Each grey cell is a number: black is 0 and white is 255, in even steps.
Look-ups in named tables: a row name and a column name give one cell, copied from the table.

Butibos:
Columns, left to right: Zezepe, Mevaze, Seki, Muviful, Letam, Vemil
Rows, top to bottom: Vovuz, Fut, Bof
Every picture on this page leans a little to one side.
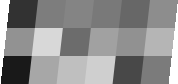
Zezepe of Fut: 146
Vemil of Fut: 181
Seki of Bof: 191
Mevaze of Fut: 216
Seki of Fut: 108
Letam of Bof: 72
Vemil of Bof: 123
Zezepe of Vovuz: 50
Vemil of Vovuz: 141
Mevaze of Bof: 167
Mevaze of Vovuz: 125
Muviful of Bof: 207

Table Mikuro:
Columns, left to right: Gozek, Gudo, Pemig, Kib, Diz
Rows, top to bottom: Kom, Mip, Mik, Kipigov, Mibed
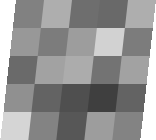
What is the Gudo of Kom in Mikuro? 174
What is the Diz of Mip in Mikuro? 124
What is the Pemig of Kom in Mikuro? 110
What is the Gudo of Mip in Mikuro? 124
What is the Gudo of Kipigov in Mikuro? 99
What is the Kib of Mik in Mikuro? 115
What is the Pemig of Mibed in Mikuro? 87
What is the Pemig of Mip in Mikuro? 157
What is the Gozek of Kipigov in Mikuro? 144
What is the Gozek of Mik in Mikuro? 106
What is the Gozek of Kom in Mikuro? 129
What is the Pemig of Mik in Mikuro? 172
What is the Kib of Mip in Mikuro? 210
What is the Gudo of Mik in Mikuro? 162
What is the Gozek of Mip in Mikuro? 152
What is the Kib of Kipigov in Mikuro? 63
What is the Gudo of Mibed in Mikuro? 131
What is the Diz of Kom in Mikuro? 174
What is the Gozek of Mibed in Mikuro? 213

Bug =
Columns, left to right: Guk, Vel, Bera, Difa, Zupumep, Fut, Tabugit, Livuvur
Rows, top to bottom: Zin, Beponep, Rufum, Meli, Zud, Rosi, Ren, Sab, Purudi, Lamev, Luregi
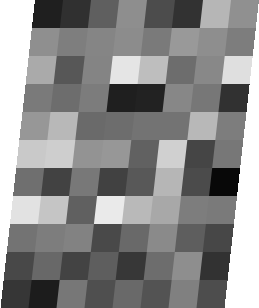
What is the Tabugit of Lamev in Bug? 142
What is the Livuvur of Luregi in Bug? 77
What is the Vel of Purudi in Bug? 125
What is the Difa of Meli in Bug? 31
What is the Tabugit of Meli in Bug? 119
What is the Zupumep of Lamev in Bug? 55
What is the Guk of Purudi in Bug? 115
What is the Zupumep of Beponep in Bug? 122
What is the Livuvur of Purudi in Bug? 71
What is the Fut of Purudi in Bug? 138
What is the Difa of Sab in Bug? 234
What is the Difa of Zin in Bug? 142
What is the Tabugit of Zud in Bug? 184
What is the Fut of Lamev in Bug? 109
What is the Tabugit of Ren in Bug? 75

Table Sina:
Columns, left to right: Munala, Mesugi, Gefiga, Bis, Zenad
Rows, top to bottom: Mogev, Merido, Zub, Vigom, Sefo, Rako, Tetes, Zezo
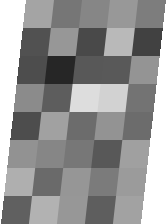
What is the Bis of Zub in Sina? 89
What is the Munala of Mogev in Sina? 164
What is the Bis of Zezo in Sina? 94
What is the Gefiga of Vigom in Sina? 221
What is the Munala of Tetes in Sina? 175
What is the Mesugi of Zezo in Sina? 178
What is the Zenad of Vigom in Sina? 115
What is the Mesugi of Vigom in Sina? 93
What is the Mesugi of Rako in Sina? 134
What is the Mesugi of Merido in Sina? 151
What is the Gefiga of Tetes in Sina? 150
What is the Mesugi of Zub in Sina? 38
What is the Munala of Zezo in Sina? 96
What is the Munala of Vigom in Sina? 139

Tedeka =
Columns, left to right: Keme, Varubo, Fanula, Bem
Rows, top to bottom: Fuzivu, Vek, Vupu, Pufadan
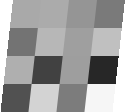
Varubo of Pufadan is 211
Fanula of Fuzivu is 149
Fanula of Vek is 159
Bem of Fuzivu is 122
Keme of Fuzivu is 169
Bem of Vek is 192
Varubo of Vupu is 65
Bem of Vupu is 39
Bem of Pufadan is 246
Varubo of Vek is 183
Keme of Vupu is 175
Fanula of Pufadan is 124
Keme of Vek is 115
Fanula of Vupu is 158
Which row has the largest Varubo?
Pufadan

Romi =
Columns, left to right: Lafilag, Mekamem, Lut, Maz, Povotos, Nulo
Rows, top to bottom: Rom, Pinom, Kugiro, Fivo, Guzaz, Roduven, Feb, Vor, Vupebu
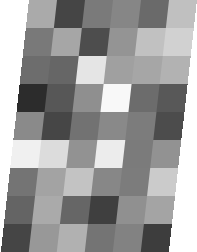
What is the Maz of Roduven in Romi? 236
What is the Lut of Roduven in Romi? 146
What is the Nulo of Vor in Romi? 164
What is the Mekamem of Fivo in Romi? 87
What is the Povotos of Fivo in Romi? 108
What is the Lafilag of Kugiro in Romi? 109
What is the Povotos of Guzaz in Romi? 124
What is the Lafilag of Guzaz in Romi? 138
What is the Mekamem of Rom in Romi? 69
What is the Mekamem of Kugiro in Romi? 102
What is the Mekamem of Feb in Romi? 163
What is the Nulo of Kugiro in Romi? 178
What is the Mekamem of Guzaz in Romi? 70
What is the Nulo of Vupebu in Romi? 61
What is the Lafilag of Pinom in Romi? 121
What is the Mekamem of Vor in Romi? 170
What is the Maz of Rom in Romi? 134
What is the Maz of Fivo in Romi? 248
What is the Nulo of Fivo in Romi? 88

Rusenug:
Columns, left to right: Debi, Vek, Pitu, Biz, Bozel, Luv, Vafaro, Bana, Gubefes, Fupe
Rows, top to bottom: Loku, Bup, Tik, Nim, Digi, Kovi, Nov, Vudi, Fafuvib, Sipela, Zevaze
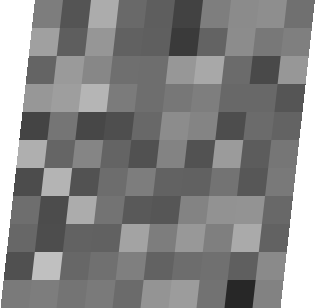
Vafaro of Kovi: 82
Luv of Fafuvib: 125
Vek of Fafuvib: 77
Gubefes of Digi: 107
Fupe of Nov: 121
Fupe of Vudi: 104
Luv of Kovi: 131
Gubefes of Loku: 142

